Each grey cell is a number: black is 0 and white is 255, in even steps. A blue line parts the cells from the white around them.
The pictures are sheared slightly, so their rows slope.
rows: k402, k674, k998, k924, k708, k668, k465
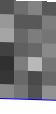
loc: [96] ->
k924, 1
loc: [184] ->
k708, 2
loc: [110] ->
k402, 1
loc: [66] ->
k924, 0
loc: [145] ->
k465, 3
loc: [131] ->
k402, 2

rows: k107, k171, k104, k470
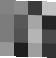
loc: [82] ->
k104, 1
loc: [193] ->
k107, 3
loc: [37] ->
k171, 3

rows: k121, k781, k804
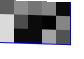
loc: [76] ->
k781, 1
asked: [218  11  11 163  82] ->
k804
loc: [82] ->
k804, 4
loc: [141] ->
k121, 1
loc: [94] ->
k121, 0
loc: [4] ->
k781, 3

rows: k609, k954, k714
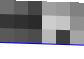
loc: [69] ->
k609, 2
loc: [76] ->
k714, 2
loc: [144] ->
k954, 5

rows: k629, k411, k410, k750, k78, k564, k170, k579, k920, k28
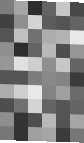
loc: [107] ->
k170, 5
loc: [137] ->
k564, 3
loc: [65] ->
k411, 0
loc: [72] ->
k629, 5
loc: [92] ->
k411, 3

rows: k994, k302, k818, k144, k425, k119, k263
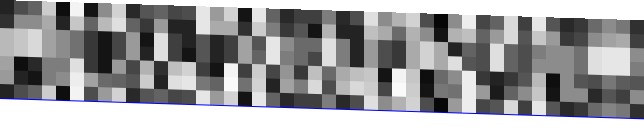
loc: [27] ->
k119, 35
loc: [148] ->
k425, 20
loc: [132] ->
k263, 43
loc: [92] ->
k425, 44

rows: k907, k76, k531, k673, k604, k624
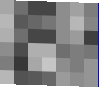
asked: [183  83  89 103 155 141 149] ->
k624
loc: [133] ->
k76, 6
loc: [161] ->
k907, 5
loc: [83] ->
k624, 1
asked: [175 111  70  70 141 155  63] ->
k531

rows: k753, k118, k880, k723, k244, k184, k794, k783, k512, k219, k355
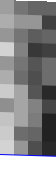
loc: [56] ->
k723, 2
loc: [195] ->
k512, 0
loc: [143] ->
k783, 0
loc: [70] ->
k783, 3
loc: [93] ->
k880, 2
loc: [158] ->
k753, 0
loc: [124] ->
k512, 2

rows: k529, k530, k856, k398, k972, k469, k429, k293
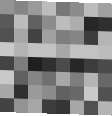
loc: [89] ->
k530, 0
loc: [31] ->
k972, 2
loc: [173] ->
k530, 5
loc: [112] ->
k469, 3

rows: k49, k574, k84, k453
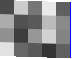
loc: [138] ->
k574, 4
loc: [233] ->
k49, 3
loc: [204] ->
k49, 1
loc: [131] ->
k84, 4
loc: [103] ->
k453, 1

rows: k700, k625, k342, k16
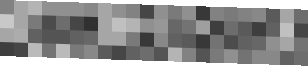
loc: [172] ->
k342, 1
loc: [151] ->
k625, 11

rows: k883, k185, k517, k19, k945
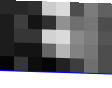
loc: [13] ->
k945, 2
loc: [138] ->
k517, 5
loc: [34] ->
k945, 4
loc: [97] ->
k883, 7
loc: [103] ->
k19, 3
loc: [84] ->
k517, 7

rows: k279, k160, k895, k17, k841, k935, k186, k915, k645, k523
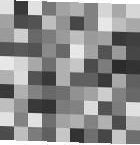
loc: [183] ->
k645, 9
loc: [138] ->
k17, 3
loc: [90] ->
k17, 1
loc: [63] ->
k895, 9
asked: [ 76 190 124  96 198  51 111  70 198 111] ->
k523
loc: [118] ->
k279, 3
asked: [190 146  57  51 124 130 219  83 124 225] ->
k915

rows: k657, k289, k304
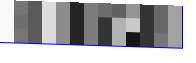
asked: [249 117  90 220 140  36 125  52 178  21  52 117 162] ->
k304
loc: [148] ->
k657, 9
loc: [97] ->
k657, 8

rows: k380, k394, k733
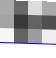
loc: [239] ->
k733, 3
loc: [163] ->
k394, 0
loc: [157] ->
k733, 2
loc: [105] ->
k380, 1
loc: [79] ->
k394, 3
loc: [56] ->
k394, 1
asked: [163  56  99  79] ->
k394

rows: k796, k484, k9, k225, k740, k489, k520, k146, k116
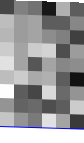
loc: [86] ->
k740, 2
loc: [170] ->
k489, 2
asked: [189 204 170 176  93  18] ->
k489
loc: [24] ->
k796, 3
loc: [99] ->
k146, 1
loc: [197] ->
k116, 0

